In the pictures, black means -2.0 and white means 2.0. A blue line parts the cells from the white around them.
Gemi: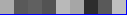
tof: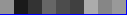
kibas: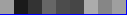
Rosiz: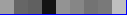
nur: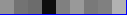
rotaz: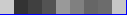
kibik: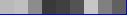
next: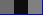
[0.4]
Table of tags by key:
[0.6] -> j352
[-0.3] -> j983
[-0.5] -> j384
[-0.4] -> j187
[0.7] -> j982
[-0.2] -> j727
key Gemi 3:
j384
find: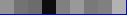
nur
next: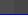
[0.7]
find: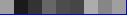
kibas
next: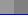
[-0.4]

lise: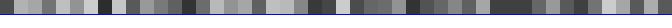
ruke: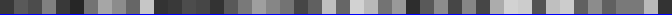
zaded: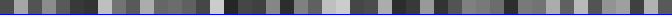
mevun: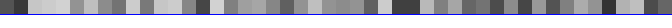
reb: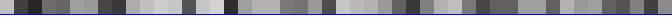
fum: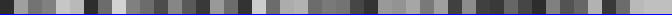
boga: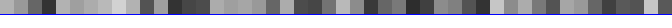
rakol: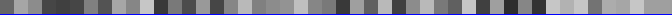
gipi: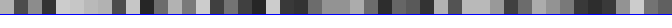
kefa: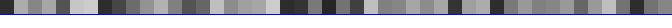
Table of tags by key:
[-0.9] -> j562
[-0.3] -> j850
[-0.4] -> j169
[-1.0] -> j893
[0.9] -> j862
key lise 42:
j893
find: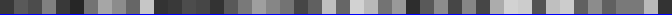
ruke
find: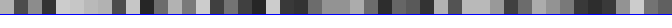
gipi
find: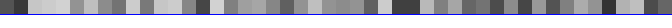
mevun

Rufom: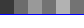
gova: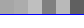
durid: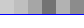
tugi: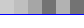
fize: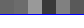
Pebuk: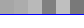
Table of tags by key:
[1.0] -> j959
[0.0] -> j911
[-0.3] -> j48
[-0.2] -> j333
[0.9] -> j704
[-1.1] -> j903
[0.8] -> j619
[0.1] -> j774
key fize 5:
j911
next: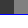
[-0.6]
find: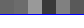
fize
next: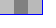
[-0.5]

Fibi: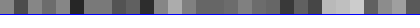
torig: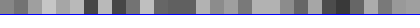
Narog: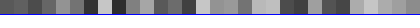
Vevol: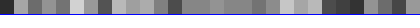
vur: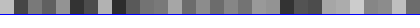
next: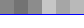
[-0.8]
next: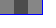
[0.1]
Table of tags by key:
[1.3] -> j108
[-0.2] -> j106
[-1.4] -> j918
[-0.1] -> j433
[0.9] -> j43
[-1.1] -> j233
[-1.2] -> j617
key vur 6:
j617
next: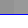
[-0.2]
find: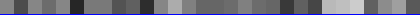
Fibi
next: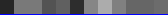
[0.0]

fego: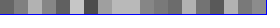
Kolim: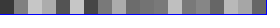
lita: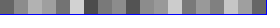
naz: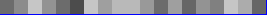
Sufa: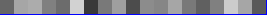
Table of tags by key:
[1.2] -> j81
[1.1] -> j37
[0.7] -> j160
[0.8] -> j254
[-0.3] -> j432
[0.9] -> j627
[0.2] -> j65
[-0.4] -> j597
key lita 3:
j254
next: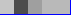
[0.1]
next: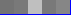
[-0.4]
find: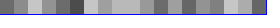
naz
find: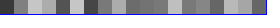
Kolim

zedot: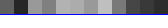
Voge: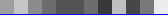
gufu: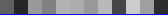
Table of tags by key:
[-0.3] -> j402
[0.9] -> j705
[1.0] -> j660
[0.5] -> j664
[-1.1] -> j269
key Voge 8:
j269
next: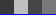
[1.7]
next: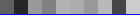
[0.5]
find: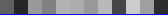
gufu

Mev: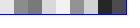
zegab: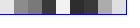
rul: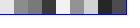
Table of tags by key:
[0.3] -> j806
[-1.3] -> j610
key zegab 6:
j610
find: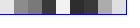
zegab

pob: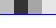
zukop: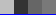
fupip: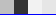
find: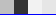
fupip
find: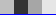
pob
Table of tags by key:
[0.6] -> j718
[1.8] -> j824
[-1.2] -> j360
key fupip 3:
j824
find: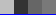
zukop

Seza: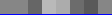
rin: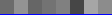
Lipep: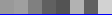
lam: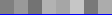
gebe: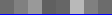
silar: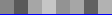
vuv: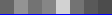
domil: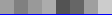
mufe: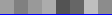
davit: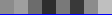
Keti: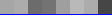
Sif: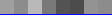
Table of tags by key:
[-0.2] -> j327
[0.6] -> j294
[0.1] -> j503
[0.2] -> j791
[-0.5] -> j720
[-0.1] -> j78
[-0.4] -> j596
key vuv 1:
j596
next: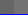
[0.0]
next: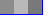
[-0.7]
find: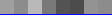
Sif
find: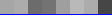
Keti

